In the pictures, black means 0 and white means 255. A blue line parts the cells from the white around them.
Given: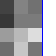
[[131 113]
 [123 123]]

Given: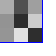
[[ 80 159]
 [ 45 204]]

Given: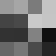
[[166 123]
 [ 73 202]]

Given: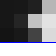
[[ 24  32]
 [ 37 194]]

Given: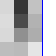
[[ 54 194]
 [ 76 178]]

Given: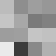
[[142 158]
 [168 122]]
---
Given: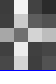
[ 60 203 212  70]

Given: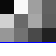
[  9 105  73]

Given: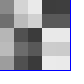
[137 187  59 204 234]

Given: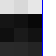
[225  17  18]

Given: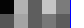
[  4 164]

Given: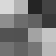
[217 109 163 184]

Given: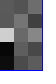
[ 90 117 135]

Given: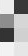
[236 214]
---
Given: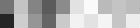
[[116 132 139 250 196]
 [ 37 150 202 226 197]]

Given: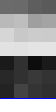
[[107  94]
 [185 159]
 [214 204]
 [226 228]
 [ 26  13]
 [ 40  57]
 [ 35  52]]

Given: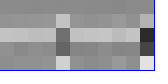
[[139 138 138 138 136 139]
 [147 149 195 145 153 179]
 [195 189 111 196 187  42]
 [145 143 101 134 134  69]
 [142 145 209 140 153 226]]

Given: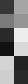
[[ 55]
 [122]
 [ 41]
 [ 17]
 [212]
 [206]]

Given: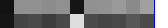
[[ 19 145 144 145 154 160]
 [ 21  74  72  75  73  74]]

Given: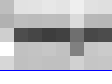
[[190 227 228 225]
 [177 187 188 184]
 [207  70  65  72]
 [255 195 193 199]
 [215 194 192 197]]

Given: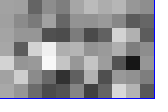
[[162 100 126 187 182 142]
 [160 122 102 146 135 102]
 [164 150  76  74 211  92]
 [167 211 175 147 175 141]
 [211 153 197 196  83 150]
 [162 139  49 177 153 126]
 [168 107  83  64 216  88]]

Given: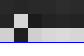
[[ 41  41  45]
 [ 36  27  37]
 [208 207 218]]

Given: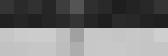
[[ 53  49  61  47  30  40]
 [ 33  32  41  37  42  34]
 [198 204 191 199 197 198]
 [194 198 189 199 200 197]]
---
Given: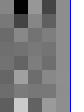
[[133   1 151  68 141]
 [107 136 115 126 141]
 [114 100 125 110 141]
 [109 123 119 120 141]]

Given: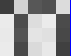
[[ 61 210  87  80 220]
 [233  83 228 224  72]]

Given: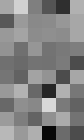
[[167 209 127  84  47 177]
 [153 164 140 143 140 167]
 [112 106 115 114 123  76]
 [153 178 104  38 177 119]
 [155 126  99 145 171 115]]

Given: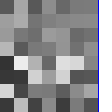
[[ 89 167  88 141 104 122 123]
 [154 120 110 155 149 106 113]
 [ 51 236 178 104 222 215 133]
 [213  70 124 122  93 139 166]]

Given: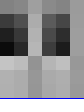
[[130 135 159 138 132 155]
 [ 31  56 178  74  45 158]
 [196 188 147 181 191 152]
 [176 172 150 168 173 153]]

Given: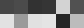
[[ 70  75  50  53 211  81]]

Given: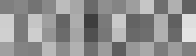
[[127 134 115 136 188 167 105 143 132 158 198 110 176  96]
 [208 122 206 148 107 165  80 119 189 105 110 176 105 228]]
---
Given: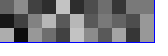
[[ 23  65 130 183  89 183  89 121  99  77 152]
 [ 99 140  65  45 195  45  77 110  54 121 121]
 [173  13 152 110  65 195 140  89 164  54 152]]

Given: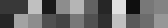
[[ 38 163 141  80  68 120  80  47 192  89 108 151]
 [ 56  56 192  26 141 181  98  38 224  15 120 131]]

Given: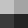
[[ 59  36]
 [195 164]]

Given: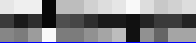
[[ 58  26  46   8  79  70  46  26  26  17  36  58  58  36]
 [134 124 156 249 124 124 145 165 189  17 145 101 165 165]
 [230 239 239   8 189 189 209 221 230 249 221 200 209 221]]

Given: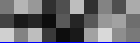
[[ 67  25  37  13  89  37  89 152 162 110]
 [121 181 152  48  79 190  48 131  79 171]
 [208 131 190  58  13  25 162 217 142 121]]

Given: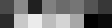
[[ 43 201 235 189 212 167   2  11]
 [ 74 138  32 128 107 117  84  55]]

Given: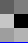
[[ 95 125]
 [158 179]
 [198   0]]

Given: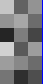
[[ 37 126  69]
 [117  47  78]
 [147 167 108]
 [157 136 108]
 [197  98 147]
 [209  89 157]]
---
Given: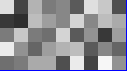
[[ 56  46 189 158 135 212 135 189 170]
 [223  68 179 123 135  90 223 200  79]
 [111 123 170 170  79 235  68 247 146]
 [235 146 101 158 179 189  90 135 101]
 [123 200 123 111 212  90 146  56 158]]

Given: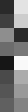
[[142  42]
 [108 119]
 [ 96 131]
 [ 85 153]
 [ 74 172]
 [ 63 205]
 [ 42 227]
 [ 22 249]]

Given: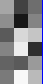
[[142  23 132]
 [166  66 110]
 [ 99  90 154]
 [ 90 216 197]
 [132 237  46]
 [122 248 186]]

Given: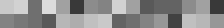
[[131 120 111  89 183 173 192 201  99 111 131 151  66 192 183 151]
 [201 210 111 220 161  57 140 131 210 161  89  99  99 140 161  57]]

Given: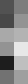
[[ 82 125]
 [ 72 147]
 [114 159]
 [169 179]
 [ 29 191]
 [147 231]]

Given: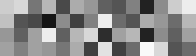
[[193  84  73  22 140  64 129 237 108  84 172 151 108 183]
 [151  96 161 237  96 183 216  45 161 183  34 140  96 161]
 [161 129 161 151 118 172  64 226  64 108 249 216  84 108]
 [205 216 118 183  73 172 151  96  84 129  34 140 205 237]]

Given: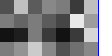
[[ 18  30 124  58  18  58 214]
 [124 101 124  91  69 233 157]
 [124 147 203 136  80 112 136]
 [ 80 191  91 136 124  58 191]]

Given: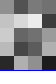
[[186  70  92 176]
 [144  82 122 113]
 [204 102 113 155]
 [ 40 176 144  28]
 [195 216 236  60]]
